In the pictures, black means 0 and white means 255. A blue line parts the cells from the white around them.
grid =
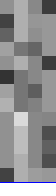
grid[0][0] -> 145
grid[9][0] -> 145
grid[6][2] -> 94
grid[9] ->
[145, 189, 136, 78]
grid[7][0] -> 177
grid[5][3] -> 152
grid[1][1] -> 175
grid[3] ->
[161, 118, 101, 152]
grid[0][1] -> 175
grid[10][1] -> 189
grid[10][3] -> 96
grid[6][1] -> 118
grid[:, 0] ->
[145, 66, 98, 161, 145, 51, 161, 177, 145, 145, 145, 145, 66]

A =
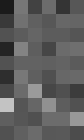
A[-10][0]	27
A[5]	[46, 120, 95, 80, 103, 105]
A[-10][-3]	108
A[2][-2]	92
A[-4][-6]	73
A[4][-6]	82
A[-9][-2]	103
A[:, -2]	[52, 103, 92, 107, 99, 103, 80, 93, 108, 89]
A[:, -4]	[66, 96, 101, 94, 98, 95, 154, 102, 80, 107]
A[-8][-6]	82
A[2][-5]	92
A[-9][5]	101
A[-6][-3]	96
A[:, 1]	[119, 113, 92, 131, 98, 120, 107, 85, 86, 96]
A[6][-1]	60

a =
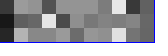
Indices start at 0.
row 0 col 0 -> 57
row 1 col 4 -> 75
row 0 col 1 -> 155
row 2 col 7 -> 144
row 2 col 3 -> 136
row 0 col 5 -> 148
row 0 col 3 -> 82
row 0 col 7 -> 124
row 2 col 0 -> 38
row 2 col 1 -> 180
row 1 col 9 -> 133

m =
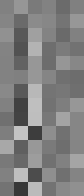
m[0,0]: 129
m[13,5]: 144
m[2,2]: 160
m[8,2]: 190
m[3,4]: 123
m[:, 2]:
[122, 139, 160, 179, 151, 151, 184, 191, 190, 61, 152, 157, 76, 187]
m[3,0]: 131
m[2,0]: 145
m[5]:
[130, 128, 151, 133, 112, 109]
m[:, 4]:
[107, 116, 106, 123, 150, 112, 119, 126, 164, 113, 110, 129, 112, 137]
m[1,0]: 133
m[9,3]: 142
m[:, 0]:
[129, 133, 145, 131, 130, 130, 137, 129, 112, 126, 168, 121, 129, 115]
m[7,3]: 114
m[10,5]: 133
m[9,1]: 195
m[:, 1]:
[150, 106, 88, 82, 98, 128, 89, 65, 67, 195, 95, 104, 191, 55]
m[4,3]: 109
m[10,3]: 122
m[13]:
[115, 55, 187, 115, 137, 144]

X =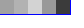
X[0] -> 161
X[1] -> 178
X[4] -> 59

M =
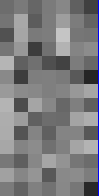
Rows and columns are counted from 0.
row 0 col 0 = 109
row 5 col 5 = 89
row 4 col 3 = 79
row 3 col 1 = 152
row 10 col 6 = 179
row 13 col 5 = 119
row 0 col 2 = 102
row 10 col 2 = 140
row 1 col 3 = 124
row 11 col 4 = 147
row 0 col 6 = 64
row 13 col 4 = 136
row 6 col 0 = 154
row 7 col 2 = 165
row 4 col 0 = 181
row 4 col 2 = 112
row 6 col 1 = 139
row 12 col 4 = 137
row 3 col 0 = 117
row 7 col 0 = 180
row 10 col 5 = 165
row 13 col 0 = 123
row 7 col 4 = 103
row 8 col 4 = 107
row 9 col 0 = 172
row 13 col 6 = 40
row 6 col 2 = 136
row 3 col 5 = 132

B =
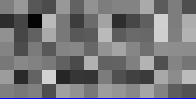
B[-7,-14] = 127
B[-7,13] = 78
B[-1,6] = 120
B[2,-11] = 170
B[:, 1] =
[152, 69, 70, 76, 136, 42, 120]
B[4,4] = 97
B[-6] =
[45, 69, 4, 186, 120, 61, 107, 163, 46, 71, 95, 208, 125, 173]
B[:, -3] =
[91, 208, 207, 143, 80, 168, 130]
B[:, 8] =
[131, 46, 92, 164, 99, 80, 149]
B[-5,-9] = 88
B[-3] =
[120, 136, 130, 121, 97, 74, 177, 98, 99, 128, 179, 80, 132, 117]
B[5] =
[156, 42, 99, 210, 38, 54, 52, 124, 80, 65, 59, 168, 140, 187]
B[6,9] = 136
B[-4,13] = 140
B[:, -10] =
[152, 120, 120, 132, 97, 38, 161]
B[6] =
[127, 120, 128, 78, 161, 146, 120, 157, 149, 136, 166, 130, 93, 82]
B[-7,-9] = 98
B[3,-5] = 134
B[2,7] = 186
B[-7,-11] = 76
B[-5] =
[145, 70, 97, 170, 120, 88, 91, 186, 92, 106, 104, 207, 127, 178]
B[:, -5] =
[131, 71, 106, 134, 128, 65, 136]

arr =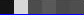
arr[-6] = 20
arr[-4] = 76
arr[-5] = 215
